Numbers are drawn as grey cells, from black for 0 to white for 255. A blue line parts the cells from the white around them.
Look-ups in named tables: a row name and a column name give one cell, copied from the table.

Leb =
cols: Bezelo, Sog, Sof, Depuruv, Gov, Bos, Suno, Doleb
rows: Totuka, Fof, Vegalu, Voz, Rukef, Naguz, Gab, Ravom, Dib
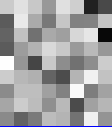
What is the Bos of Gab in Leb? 249
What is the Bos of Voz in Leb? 154
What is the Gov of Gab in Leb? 129
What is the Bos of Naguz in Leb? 180
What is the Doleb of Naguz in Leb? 194
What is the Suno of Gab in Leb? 125
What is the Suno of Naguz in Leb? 241
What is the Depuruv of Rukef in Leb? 200
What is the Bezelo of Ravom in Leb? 166
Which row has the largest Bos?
Gab

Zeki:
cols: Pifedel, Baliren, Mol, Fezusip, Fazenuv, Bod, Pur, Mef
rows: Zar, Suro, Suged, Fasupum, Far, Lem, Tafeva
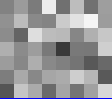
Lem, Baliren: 169
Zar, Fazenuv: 112
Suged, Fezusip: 188
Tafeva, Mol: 170
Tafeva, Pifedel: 85
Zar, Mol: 123
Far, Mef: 105
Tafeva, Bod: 116
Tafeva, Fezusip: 106
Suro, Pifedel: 145
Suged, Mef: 199
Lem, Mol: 136
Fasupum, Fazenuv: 57
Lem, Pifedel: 125
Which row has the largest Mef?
Tafeva

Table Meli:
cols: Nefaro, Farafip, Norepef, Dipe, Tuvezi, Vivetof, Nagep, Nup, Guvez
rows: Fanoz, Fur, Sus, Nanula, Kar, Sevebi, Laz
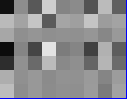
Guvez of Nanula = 93
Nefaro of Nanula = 12
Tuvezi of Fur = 165
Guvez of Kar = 107
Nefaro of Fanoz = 17
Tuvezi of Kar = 137
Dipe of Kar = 187
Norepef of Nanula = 69
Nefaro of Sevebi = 174
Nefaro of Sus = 167
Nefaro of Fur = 186
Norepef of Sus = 149
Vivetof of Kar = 143
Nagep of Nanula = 65
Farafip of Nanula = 133
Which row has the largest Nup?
Fanoz

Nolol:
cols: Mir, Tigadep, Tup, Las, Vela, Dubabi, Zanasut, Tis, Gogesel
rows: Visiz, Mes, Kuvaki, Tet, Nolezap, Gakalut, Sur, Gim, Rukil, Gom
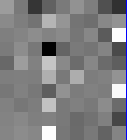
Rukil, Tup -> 127
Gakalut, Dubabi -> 173
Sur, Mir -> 119
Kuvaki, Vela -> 138
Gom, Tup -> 135
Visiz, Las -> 97
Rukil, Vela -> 121
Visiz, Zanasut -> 126
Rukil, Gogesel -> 70
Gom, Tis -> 99
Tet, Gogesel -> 74

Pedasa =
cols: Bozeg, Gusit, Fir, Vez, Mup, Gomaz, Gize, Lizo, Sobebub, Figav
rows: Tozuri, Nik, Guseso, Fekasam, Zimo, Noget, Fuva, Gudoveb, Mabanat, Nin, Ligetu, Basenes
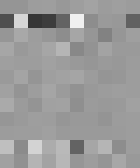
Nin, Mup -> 154
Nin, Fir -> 157
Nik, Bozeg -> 79
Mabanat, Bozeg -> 150
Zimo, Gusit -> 157
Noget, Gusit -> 164
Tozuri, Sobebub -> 159
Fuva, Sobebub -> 158
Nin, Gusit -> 157
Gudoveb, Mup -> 162
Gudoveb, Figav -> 161
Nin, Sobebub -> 155
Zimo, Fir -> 157
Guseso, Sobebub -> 150
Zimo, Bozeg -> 159
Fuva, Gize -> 153
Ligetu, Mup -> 185
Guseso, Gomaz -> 166
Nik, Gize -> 141
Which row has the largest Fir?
Ligetu

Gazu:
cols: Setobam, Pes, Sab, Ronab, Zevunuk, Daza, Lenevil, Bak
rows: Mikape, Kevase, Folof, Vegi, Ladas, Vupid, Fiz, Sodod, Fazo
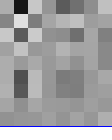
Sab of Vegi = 152
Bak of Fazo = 175
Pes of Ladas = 154
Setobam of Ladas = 173
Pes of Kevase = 223
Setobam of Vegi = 161
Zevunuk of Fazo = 148
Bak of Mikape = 192
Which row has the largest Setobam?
Folof

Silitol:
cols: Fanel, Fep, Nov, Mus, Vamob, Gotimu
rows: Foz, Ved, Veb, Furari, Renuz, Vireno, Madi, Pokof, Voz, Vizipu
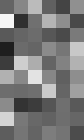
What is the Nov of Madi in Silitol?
111
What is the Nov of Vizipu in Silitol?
100
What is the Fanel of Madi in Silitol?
109
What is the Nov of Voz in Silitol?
104
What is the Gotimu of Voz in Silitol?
102
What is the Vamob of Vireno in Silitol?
96
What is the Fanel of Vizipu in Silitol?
93
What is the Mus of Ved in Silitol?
180
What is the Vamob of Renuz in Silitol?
130
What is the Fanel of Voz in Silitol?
212
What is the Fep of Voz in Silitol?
120
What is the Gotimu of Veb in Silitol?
122
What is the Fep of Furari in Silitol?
107

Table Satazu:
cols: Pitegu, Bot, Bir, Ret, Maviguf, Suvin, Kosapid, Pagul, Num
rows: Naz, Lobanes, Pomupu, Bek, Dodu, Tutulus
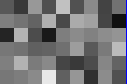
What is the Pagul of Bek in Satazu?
122
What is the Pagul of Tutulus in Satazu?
140
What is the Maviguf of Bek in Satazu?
112
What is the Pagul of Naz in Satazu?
67
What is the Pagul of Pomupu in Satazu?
141
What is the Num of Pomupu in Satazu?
148
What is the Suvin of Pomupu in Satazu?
139
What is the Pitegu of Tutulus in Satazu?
119
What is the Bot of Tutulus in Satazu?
125
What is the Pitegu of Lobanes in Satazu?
127
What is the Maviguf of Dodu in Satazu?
69
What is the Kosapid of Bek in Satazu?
89
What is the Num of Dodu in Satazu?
99
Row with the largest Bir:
Naz

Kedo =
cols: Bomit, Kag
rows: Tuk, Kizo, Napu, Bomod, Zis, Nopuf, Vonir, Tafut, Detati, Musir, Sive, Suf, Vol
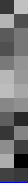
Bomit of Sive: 141
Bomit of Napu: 90
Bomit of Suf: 174
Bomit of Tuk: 55
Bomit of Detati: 94
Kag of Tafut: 144
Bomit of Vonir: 189
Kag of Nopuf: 152
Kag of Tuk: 193
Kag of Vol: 57
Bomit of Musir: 54
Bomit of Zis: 121

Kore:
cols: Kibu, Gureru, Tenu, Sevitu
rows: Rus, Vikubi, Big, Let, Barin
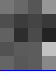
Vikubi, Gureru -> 60
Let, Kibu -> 82
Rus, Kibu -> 118
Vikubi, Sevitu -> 57
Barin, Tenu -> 92
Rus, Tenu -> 86
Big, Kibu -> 97
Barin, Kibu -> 101
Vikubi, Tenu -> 68

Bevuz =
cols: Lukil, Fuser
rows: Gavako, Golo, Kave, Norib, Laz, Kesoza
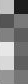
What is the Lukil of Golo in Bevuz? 84
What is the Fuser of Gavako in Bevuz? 29
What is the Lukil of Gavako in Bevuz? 195
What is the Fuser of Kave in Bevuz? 93
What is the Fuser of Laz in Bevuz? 94
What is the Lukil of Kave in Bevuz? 129
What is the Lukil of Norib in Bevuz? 231
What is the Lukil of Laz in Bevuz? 217
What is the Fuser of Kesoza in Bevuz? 118

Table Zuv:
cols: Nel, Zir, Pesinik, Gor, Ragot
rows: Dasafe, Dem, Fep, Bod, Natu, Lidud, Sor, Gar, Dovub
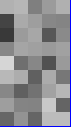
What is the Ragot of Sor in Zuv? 182
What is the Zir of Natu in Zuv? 111
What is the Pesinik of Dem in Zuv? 158
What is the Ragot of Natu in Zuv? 154
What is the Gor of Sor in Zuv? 162
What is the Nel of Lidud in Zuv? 184
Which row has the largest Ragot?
Dovub

